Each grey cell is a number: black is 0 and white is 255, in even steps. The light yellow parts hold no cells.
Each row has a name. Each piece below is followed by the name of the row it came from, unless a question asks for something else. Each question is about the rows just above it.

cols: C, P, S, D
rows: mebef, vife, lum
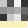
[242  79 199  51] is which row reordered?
mebef
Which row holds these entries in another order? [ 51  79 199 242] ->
mebef
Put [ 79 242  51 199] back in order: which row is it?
mebef
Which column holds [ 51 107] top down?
D
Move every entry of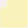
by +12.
[254]
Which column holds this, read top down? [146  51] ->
C
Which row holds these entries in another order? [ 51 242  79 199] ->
mebef

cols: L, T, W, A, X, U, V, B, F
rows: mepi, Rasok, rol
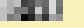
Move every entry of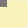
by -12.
[108]
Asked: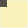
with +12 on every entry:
[92]
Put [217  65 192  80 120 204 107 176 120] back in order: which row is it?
mepi
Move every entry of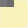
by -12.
[108  95]
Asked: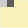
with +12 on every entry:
[216 106]
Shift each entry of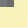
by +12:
[132 119]

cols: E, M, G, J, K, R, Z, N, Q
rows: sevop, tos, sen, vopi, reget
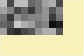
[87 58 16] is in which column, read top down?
N
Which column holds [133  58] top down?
M
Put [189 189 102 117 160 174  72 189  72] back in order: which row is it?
sevop
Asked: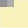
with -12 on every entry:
[134 162]

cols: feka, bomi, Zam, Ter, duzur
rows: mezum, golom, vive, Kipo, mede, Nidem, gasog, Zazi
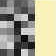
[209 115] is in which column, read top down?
bomi
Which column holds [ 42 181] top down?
bomi
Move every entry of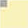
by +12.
[181]
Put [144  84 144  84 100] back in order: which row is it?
mezum
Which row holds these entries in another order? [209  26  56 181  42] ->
gasog
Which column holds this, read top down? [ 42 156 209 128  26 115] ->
duzur
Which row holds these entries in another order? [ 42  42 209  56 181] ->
vive

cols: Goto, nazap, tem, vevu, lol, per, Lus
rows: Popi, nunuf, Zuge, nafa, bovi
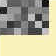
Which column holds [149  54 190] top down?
Lus
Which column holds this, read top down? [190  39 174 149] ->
Goto
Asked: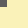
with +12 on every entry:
[106]

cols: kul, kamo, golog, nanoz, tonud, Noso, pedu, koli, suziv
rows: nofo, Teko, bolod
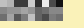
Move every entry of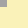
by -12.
[152]
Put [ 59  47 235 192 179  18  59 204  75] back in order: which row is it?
nofo
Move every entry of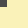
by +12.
[87]
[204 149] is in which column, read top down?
tonud
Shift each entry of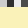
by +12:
[216  59 247  87]
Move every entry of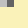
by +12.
[204 111]
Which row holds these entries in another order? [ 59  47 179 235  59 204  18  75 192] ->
nofo

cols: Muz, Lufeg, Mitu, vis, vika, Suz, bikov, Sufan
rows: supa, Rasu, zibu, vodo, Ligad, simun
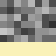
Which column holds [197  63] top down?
Muz
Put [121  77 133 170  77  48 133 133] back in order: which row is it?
vodo
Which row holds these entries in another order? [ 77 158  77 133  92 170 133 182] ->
supa

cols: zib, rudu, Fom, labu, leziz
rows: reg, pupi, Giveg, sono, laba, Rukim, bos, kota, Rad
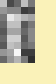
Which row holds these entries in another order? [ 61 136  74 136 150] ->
pupi
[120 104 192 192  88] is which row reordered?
sono
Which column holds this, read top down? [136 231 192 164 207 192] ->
rudu
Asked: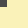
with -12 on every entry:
[62]
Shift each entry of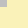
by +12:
[204]
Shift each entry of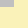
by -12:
[180 180]
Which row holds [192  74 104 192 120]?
reg

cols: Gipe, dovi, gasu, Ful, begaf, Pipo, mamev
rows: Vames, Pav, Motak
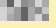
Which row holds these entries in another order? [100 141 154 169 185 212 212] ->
Vames
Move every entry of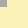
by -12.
[157]
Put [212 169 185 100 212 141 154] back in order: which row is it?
Vames
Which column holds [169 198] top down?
mamev

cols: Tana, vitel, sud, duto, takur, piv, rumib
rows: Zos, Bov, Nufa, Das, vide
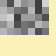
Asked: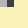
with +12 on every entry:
[194  75]
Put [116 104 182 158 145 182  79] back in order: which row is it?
Das
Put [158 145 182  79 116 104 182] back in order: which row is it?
Das
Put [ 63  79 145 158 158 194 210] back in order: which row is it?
Zos
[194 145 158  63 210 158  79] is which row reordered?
Zos

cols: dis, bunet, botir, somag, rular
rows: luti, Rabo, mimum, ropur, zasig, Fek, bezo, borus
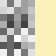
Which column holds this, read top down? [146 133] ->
botir
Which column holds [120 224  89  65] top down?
bunet
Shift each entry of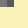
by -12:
[108  77]

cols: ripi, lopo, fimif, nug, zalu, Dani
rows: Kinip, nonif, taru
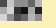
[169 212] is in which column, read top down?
ripi
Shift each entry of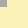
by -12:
[157]
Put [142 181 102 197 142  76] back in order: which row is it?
Kinip
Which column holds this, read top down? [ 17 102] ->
nug
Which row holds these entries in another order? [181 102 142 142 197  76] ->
Kinip
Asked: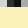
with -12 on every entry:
[200  36   5 157]
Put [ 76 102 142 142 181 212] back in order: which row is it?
taru

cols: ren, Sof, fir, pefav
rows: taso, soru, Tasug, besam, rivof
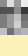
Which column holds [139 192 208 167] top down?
fir
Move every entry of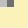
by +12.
[204 124]
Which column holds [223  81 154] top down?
Sof
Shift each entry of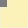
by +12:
[137]
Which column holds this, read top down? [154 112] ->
Sof

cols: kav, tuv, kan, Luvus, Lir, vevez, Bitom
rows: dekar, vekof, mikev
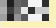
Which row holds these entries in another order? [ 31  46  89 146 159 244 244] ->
mikev
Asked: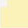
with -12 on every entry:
[232]

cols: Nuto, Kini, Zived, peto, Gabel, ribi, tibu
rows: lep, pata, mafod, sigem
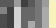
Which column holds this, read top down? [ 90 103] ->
Gabel
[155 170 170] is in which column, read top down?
tibu

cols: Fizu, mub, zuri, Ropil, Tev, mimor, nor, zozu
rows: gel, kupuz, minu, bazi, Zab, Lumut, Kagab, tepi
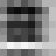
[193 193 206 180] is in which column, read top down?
zozu
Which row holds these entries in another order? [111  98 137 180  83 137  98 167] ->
tepi
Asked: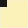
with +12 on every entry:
[37]

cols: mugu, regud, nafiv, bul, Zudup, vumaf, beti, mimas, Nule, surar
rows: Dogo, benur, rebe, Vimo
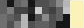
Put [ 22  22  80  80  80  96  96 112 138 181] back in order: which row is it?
rebe
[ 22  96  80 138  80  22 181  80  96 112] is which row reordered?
rebe
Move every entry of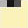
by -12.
[169  10  68]
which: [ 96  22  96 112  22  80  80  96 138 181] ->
Dogo
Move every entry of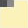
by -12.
[ 68 126]
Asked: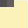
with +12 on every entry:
[ 92 108]

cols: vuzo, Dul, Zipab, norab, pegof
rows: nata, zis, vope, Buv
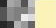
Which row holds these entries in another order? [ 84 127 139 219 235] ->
vope
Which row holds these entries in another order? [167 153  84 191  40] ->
nata

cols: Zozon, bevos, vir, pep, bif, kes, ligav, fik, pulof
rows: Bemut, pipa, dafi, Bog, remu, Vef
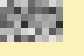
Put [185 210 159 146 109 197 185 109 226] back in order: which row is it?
Bemut
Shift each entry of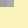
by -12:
[147 159]
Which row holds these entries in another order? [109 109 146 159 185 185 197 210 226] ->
Bemut
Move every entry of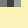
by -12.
[109  51 147]

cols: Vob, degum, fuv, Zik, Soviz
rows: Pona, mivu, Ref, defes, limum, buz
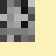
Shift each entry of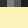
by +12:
[ 58 138  99  43]
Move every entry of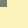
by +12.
[138]

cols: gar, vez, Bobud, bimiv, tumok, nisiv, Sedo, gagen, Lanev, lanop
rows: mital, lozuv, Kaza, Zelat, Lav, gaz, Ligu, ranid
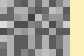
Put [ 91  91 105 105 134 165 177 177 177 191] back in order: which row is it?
mital
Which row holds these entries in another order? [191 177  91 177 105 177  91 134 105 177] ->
ranid
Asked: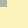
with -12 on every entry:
[165]
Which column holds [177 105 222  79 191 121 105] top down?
gar
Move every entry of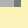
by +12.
[189 189 133]

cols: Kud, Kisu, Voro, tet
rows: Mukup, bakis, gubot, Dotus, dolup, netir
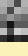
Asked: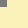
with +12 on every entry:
[134]
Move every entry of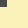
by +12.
[87]
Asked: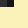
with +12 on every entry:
[59 32]
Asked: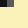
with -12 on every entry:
[ 8 79]
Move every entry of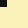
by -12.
[8]
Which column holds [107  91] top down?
tet
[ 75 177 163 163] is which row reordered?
bakis

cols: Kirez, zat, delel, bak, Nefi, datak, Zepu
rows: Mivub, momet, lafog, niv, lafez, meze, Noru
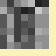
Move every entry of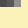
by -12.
[ 64  76 132]
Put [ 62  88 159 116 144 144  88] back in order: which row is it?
lafog
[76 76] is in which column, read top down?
Kirez

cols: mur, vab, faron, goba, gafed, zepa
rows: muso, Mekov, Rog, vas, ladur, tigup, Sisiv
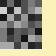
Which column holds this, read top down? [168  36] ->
gafed
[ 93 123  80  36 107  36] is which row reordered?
muso
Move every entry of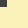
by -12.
[53]

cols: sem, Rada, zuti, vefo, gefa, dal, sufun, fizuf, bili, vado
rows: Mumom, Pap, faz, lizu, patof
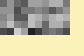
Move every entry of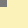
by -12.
[109]
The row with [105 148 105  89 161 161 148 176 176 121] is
Mumom
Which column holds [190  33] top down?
gefa

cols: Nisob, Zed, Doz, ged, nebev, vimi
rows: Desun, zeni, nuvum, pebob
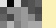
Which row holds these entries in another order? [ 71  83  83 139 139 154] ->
zeni
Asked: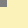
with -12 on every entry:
[115]

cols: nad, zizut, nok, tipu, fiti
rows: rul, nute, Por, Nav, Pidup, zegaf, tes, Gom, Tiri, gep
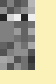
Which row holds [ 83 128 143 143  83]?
Gom
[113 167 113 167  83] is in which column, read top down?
fiti
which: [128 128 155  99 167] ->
Pidup
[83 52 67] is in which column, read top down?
fiti
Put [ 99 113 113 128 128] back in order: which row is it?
zegaf
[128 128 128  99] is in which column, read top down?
nad

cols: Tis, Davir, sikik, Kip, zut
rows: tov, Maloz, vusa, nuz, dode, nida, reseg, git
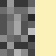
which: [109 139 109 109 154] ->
Maloz
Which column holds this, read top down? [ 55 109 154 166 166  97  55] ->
sikik
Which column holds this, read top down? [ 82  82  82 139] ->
Tis
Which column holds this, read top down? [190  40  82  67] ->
zut
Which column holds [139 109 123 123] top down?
Davir
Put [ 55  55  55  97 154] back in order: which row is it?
tov

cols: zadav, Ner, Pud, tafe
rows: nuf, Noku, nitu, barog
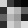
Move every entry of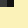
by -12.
[47  6]
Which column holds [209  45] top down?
zadav
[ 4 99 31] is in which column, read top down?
tafe
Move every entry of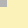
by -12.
[168]
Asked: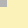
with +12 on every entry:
[192]
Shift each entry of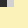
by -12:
[ 33 197]
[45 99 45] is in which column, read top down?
zadav

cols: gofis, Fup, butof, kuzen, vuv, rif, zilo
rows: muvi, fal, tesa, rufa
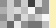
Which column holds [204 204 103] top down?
Fup
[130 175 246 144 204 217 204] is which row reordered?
tesa
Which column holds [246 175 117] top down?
vuv
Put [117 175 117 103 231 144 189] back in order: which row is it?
rufa
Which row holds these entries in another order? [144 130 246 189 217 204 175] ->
fal
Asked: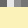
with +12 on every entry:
[115 243 156 129]
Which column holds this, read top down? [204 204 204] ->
Fup

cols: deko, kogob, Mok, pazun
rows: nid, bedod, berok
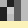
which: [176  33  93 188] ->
nid
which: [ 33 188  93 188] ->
berok
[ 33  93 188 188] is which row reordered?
berok
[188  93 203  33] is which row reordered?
bedod
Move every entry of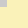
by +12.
[215]
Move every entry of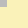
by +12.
[200]
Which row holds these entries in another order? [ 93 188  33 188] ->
berok

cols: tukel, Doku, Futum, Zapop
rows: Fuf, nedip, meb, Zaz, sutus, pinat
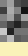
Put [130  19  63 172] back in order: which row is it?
nedip
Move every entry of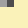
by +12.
[172  89]
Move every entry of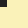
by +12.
[46]
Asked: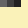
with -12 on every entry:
[89 51 22]
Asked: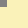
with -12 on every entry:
[118]
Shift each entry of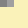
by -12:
[118 148]
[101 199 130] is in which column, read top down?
tukel

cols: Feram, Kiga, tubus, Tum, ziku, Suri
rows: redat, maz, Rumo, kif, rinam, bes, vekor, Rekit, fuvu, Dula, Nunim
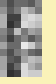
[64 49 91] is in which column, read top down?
Kiga
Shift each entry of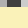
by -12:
[164  52  52 192]
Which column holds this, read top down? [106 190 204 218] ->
Tum
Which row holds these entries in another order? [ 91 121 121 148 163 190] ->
maz

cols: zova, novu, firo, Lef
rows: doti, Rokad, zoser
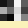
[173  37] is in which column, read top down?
zova
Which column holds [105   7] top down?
novu
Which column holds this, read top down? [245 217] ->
firo

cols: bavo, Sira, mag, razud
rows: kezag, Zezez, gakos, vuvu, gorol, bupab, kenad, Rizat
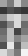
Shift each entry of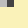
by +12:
[201  79]
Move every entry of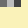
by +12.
[120 201  79]
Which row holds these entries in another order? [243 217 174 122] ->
Rizat
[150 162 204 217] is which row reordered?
gakos
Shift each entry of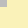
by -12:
[177]
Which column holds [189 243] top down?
razud
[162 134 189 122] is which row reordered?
bupab

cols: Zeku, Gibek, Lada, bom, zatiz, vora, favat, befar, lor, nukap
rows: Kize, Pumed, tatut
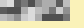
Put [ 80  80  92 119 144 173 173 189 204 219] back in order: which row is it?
Pumed
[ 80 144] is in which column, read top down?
Lada
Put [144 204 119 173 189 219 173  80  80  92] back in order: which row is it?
Pumed
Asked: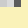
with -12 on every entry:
[192 207  80]
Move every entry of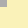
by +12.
[185]
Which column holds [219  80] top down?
Gibek

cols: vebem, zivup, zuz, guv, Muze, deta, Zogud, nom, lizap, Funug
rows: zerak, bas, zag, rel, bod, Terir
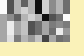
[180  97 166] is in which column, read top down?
zuz
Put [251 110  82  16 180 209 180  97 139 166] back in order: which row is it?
zag
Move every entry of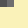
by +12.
[ 94 122]
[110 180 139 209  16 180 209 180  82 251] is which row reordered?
bas
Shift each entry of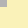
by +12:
[192]
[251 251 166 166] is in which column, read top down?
vebem
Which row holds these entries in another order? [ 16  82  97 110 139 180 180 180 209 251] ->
zerak

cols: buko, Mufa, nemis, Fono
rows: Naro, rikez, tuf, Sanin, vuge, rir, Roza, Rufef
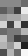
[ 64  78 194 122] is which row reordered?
rir
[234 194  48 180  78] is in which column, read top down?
Fono
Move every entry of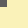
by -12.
[82]

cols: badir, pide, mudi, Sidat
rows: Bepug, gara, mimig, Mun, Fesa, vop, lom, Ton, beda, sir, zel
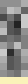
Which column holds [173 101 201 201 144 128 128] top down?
Sidat
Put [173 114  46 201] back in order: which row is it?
Ton

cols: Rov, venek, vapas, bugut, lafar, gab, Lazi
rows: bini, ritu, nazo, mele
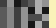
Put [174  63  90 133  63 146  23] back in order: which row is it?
mele
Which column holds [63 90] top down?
Rov
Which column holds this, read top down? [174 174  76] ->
gab

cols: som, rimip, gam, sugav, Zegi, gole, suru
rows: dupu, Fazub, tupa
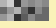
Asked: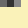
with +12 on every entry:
[117  62 148]
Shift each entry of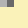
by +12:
[191 117]
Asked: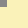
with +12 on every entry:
[148]
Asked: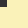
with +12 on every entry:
[62]
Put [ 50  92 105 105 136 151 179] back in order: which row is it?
tupa
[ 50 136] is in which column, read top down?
Zegi

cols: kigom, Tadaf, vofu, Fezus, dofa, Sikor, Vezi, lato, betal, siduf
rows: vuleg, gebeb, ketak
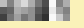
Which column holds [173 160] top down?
vofu
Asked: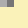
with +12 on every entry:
[185 130]

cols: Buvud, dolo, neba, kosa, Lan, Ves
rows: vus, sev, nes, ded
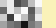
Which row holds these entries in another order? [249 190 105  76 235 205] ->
vus
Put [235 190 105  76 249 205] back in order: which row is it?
vus
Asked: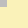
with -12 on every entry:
[178]
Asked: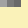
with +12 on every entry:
[174 133 117]

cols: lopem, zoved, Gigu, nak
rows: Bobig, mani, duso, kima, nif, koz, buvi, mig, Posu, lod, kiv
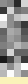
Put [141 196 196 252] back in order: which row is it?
lod
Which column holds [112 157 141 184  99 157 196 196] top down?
Gigu
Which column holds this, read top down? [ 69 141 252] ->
zoved
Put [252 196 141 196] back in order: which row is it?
lod
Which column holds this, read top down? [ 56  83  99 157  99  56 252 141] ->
nak
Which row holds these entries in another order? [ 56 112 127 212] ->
mani
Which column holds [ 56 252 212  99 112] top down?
lopem

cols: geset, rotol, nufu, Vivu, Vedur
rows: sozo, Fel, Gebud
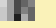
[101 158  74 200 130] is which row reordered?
Fel
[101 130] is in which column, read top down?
Vivu

